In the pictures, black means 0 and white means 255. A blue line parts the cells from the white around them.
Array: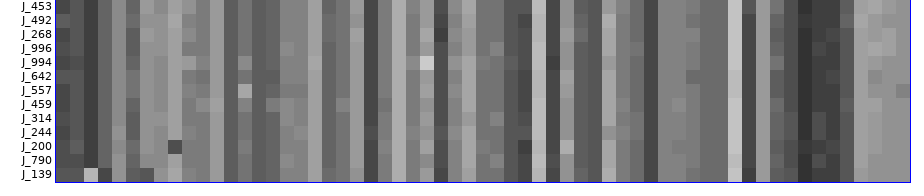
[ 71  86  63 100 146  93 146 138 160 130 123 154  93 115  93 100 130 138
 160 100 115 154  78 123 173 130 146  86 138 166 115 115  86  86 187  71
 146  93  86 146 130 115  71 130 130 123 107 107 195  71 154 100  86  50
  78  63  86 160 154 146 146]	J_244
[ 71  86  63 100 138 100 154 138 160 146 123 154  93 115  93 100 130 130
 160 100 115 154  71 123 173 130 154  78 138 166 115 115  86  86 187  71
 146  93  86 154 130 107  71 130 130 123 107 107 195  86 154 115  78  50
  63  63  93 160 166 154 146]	J_453
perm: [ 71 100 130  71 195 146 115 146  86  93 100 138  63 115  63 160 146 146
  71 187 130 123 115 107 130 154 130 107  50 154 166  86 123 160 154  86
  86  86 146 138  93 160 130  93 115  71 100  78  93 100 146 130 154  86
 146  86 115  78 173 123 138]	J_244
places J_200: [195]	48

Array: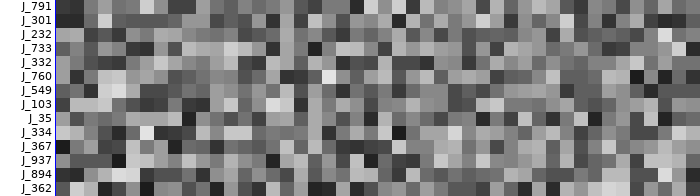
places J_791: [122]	2 5 15 19 20 39 45
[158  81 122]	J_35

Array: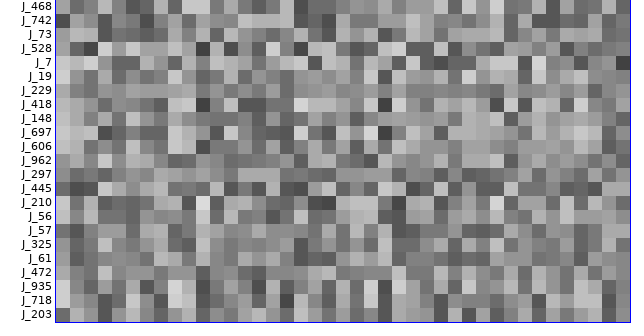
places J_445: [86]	2 12 14 16 38
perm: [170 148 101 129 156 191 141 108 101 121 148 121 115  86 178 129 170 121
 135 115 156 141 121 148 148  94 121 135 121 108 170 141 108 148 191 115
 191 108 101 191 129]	J_325
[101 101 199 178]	J_697
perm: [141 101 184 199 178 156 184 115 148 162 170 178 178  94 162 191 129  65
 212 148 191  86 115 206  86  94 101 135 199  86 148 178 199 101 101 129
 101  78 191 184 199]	J_697
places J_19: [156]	18 25
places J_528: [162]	0 6 7 9 32
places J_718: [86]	3 7 10 23 27 34 39

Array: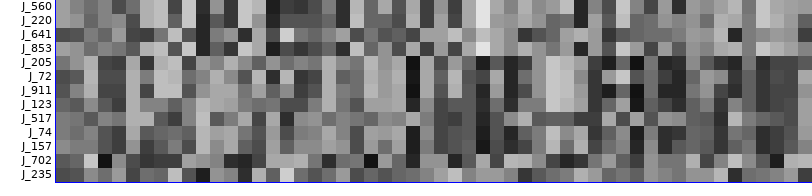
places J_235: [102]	7 22 24 39
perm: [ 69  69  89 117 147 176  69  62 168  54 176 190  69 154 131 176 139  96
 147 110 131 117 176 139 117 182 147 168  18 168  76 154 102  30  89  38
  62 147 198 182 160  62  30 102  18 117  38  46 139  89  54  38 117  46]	J_205
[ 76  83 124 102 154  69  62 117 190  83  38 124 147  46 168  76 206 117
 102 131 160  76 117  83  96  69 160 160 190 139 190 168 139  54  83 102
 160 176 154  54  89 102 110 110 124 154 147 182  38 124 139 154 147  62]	J_641
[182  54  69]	J_72
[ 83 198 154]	J_853
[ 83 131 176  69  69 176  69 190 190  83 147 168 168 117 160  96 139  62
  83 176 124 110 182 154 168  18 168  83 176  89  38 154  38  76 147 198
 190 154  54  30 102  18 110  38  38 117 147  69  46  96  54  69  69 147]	J_911

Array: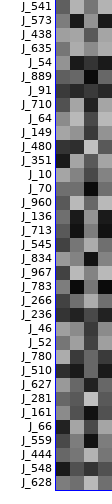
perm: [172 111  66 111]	J_266
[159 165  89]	J_438
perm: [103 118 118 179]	J_444
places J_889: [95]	0
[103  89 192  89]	J_281

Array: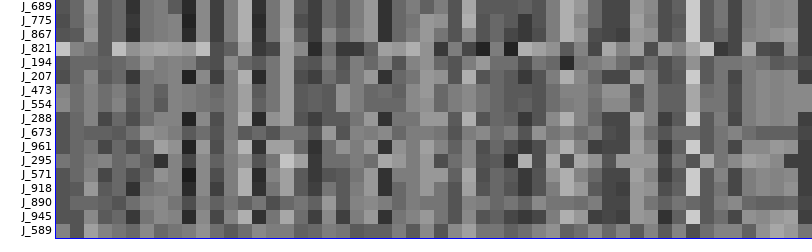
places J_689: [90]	3 8 17 20 30 31 32 46
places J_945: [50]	14 23 43
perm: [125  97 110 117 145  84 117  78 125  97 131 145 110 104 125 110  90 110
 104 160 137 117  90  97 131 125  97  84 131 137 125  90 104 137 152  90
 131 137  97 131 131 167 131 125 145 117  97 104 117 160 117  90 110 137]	J_473
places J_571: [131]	2 8 15 37 42 47 51
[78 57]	J_961

